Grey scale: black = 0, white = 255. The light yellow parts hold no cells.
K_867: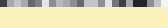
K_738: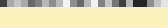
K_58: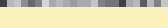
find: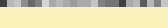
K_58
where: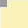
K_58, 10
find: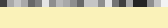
K_867
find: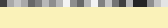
K_738
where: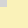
K_58, 6

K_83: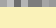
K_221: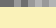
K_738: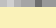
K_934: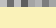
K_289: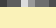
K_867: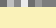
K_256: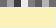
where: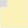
K_289, 3
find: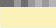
K_221
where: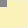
K_867, 2
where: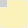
K_738, 1

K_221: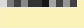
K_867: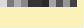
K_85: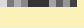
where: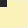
K_867, 6
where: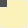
K_867, 8

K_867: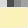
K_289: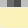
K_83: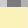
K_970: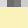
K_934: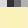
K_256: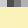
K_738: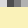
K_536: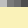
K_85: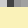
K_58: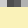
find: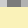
K_83
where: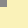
K_867, 2
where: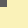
K_58, 2
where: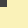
K_85, 1

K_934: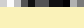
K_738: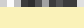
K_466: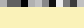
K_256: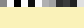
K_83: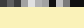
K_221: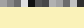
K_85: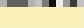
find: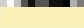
K_934
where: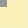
K_85, 9
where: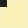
K_256, 10
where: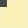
K_221, 6
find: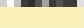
K_738

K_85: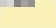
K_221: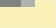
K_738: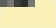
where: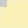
K_85, 0
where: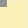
K_85, 4
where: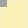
K_85, 3
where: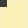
K_738, 2
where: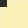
K_738, 3
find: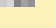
K_85

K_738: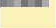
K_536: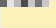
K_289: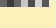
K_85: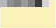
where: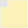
K_536, 1
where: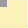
K_85, 3
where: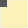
K_289, 6
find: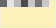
K_536

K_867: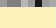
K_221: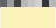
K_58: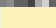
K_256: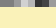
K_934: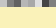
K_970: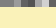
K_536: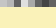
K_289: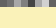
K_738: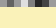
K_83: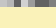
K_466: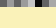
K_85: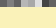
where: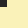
K_738, 5
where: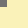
K_289, 1
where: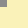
K_58, 1
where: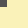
K_970, 4

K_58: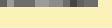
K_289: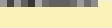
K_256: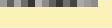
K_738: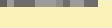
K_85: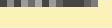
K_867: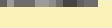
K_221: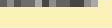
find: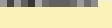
K_289
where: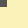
K_221, 2
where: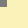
K_85, 13

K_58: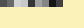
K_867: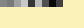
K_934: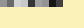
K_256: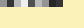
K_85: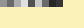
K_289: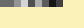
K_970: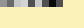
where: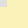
K_85, 3
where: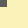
K_289, 6
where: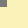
K_867, 1

